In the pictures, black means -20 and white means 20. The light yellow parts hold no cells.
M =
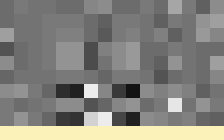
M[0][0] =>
-3
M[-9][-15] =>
-1
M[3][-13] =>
-1
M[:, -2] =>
[-5, 3, 4, -3, -3, -3, -5, 3, -4]
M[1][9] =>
-1
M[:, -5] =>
[-3, -5, 0, -3, -5, -7, 0, -1, 1]
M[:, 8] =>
[-3, -1, -1, 2, 2, -1, -11, 1, -9]
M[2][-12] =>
0
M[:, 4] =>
[-3, -1, 0, 3, 3, -1, -13, 2, -11]
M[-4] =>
[-4, -2, -2, -2, -1, -1, -2, -4, -1, -1, -2, -7, -3, -2, -3, 1]
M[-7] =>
[5, -2, -2, -1, 0, 0, -3, -6, -1, 0, -2, 0, -5, -2, 4, 1]
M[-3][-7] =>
-17
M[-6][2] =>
-2
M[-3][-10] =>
17
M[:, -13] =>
[-2, -1, -1, -1, -1, -2, -4, -1, -4]
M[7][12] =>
16
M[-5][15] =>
5
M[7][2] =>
-2
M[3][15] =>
-3
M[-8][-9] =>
-5
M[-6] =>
[-7, -3, -2, -1, 3, 3, -8, 0, 2, 4, -3, -3, -1, -2, -3, -3]
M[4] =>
[2, -3, -2, -1, 3, 3, -8, -2, 2, 4, -3, -5, 3, -2, -3, 5]
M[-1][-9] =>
17
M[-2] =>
[-1, -3, -2, -1, 2, 2, -7, -4, 1, 3, -3, -1, 16, -2, 3, -1]
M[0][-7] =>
-3
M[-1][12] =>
-1
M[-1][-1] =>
-5
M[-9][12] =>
6

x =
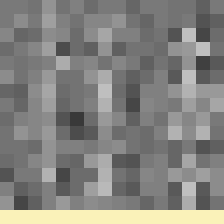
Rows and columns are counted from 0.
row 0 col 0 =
-1
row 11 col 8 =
-6
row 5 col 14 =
-6
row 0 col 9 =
-4
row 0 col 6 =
-3
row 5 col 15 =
-3
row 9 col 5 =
-8
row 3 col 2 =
1
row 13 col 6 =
5
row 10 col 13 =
-1
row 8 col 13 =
1
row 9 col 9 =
-2
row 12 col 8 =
-2
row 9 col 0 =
-2
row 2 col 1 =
-4
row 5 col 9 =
-5
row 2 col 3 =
2
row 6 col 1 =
-5
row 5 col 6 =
3
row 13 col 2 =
-3
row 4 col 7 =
-2
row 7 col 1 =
-4
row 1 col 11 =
-1
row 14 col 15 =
-2
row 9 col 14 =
8
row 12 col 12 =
4
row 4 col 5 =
0
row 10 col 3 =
3
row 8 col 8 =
1
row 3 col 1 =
-1
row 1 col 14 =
-7
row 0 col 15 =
-1
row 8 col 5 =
-11
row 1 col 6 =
1
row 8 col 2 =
1
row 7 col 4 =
-4
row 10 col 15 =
-5

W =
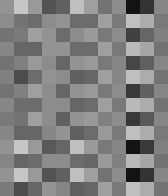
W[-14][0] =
3
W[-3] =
[1, -4, -3, 2, 2, -3, -4, 4, 0, 9, 6, -2]
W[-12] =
[-2, -1, 5, 3, -3, 2, 4, -1, 2, -10, -4, 0]
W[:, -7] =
[10, -3, 2, -3, 3, -5, 3, -4, 3, -5, 10, -3, 10, -5]
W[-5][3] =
1
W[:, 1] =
[11, -2, -1, -4, 0, -8, 0, -3, -2, -4, 11, -4, 11, -8]
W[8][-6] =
4
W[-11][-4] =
-1
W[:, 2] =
[4, -3, 5, -4, 4, -3, 5, -3, 5, -4, 4, -3, 4, -4]
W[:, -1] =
[1, -1, 0, -2, 1, -2, 1, -2, 1, -1, 0, -2, 1, -2]
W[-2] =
[3, 11, 4, -7, -5, 10, 5, -2, 2, -17, -12, 1]
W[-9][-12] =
0
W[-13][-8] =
3
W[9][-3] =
10
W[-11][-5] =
5
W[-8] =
[-2, 0, 5, 2, -4, 3, 4, -1, 2, -11, -5, 1]
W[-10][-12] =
-2
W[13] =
[-1, -8, -4, 3, 1, -5, -4, 5, -1, 10, 7, -2]
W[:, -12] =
[3, 2, -2, 1, -2, 0, -2, 1, -1, 1, 3, 1, 3, -1]
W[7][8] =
-1
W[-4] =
[3, 11, 4, -6, -4, 10, 4, -1, 1, -17, -11, 0]
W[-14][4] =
-5
